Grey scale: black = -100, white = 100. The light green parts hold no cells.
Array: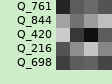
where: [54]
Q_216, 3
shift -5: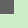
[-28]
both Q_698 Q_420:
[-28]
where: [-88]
Q_420, 3

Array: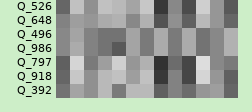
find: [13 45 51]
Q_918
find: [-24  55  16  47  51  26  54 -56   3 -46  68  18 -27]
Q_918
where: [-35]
Q_648, 8
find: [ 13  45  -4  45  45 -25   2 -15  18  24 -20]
Q_392

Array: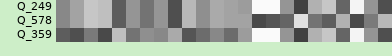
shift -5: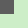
[-32]
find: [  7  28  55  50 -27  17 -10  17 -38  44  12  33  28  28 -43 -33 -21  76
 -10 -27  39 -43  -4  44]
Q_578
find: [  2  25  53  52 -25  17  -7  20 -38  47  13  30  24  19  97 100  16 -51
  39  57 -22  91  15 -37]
Q_249
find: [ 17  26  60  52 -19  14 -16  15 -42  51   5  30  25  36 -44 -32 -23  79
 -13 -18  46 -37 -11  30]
Q_578

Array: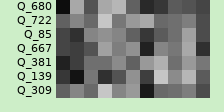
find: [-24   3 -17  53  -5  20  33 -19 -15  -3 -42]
Q_722
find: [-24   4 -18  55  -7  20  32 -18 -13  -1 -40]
Q_722

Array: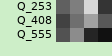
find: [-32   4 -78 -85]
Q_555
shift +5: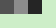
[-31  15 -66]

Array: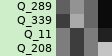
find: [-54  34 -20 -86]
Q_339
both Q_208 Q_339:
[-52]
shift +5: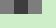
[  3 -47   3]
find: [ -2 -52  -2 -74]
Q_11

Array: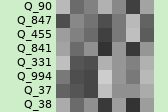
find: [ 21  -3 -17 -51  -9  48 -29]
Q_455
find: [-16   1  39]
Q_90
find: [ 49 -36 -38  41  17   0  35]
Q_331
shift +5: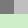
[ 0 55]
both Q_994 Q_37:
[-44]
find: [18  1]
Q_331

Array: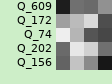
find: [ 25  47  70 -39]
Q_172
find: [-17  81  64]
Q_202

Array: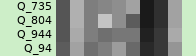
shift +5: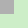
[43]
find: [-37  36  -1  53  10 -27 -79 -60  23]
Q_804
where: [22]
Q_94, 5

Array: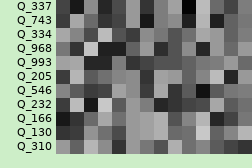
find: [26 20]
Q_205
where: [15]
Q_130, 3
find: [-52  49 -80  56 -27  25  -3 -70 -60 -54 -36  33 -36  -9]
Q_232
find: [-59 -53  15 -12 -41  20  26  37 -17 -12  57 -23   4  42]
Q_130
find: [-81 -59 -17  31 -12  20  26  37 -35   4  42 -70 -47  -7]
Q_166
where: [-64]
Q_968, 8

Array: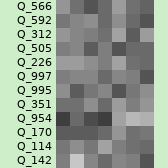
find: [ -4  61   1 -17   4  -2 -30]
Q_142
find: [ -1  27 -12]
Q_226
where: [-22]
Q_566, 7
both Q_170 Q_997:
[-17]
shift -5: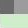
[-22  17]

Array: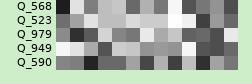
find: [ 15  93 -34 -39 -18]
Q_949
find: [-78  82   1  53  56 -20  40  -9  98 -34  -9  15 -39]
Q_568
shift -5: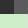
[-67 -34]
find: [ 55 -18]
Q_568
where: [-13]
Q_523, 1
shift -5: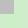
[44]
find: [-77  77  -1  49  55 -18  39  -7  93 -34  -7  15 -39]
Q_568

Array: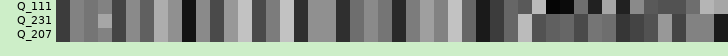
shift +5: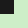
[-75]
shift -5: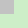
[47]
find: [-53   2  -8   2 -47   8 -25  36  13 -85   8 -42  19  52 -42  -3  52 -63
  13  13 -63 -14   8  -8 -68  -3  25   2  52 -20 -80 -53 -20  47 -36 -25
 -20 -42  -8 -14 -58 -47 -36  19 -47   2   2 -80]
Q_207

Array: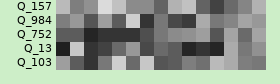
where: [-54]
Q_984, 10
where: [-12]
Q_103, 11
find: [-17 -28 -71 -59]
Q_13
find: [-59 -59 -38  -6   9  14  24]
Q_752

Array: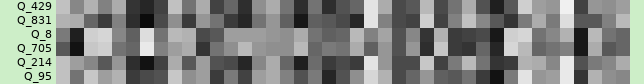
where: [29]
Q_8, 24
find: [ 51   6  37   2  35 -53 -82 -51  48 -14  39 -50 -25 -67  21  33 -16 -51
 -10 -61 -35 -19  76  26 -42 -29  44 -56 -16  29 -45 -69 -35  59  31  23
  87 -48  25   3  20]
Q_429
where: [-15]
Q_214, 19
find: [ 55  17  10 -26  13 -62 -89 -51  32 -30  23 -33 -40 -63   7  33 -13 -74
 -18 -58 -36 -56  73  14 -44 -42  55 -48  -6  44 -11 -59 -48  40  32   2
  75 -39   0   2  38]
Q_214

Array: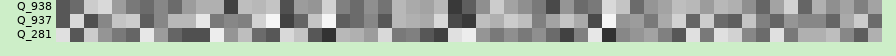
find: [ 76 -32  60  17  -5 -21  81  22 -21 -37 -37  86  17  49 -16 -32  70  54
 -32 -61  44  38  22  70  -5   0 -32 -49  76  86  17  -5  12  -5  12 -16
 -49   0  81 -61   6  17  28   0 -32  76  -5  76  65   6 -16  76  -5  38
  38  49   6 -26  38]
Q_281
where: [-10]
Q_938, 24

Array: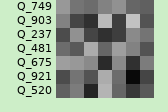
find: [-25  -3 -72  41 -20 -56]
Q_520
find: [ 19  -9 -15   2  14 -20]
Q_749

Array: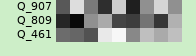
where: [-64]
Q_907, 4
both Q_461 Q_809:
[33]
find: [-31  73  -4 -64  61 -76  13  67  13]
Q_907
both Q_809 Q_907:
[13]

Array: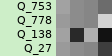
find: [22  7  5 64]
Q_778
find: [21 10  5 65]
Q_778

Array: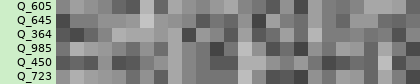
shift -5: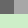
[-24  26]
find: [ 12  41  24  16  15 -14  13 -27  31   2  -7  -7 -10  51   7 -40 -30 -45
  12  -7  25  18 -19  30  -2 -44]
Q_723
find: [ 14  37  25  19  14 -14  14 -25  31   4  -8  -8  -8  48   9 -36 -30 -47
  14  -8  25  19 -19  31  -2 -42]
Q_723
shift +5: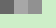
[-14  36  19]
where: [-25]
Q_723, 8
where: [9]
Q_723, 15

